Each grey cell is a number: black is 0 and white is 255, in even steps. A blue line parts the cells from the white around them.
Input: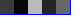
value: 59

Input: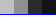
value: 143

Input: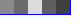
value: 106

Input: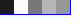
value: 150

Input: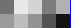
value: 113

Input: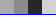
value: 170

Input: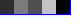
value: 79

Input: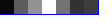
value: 61

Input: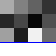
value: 38

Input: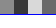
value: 139
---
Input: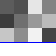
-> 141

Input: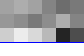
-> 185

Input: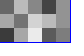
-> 235

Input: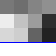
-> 206

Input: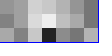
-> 140

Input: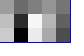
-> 235

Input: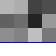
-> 131

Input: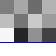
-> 36
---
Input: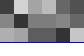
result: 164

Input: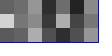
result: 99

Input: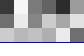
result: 184

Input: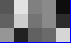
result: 33

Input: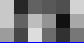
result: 70

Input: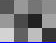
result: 97

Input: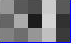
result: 110
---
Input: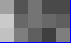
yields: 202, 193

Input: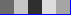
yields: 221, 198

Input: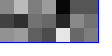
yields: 230, 186

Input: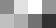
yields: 255, 225

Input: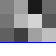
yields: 212, 191

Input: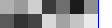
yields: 234, 216

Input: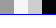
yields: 245, 205
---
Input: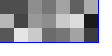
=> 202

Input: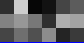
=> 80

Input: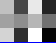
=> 255

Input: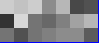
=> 116

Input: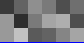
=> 90

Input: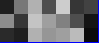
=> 177

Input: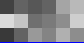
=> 153

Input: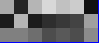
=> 110
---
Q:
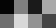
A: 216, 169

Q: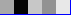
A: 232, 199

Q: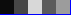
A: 216, 156

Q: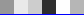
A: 254, 233

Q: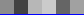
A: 203, 183

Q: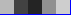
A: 206, 185

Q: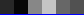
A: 197, 135

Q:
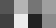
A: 235, 180

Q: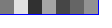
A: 226, 165
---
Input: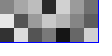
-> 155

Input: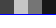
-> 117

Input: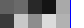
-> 20

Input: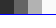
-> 178

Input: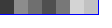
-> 212

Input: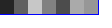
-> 170

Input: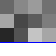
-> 155

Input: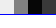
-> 6

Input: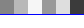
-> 222

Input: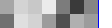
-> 58
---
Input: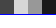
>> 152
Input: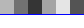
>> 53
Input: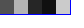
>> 38
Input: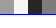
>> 38
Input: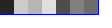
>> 181
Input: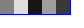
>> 22
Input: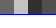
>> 49
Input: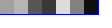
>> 87
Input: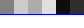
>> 172
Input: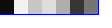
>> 198
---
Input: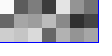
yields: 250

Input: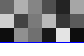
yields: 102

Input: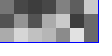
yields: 118

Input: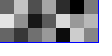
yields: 101

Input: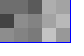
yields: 110

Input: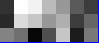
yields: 50

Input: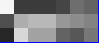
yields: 245

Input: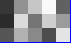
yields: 55

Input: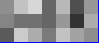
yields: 142
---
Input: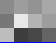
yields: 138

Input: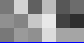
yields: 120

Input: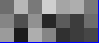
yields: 109

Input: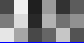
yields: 72

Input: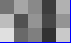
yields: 116

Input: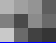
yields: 181

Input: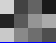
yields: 211

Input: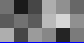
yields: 114

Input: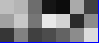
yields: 191

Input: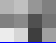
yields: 180
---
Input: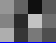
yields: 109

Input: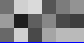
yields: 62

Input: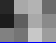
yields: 138

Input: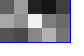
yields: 106

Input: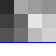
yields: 200

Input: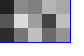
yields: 191

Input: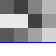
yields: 153
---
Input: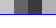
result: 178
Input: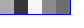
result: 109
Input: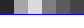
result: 69
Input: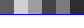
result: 45
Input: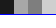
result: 207
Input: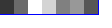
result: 86
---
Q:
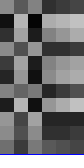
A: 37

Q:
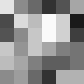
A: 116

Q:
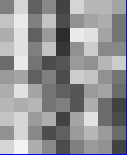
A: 76

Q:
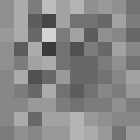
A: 124

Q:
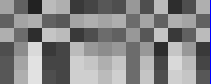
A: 57
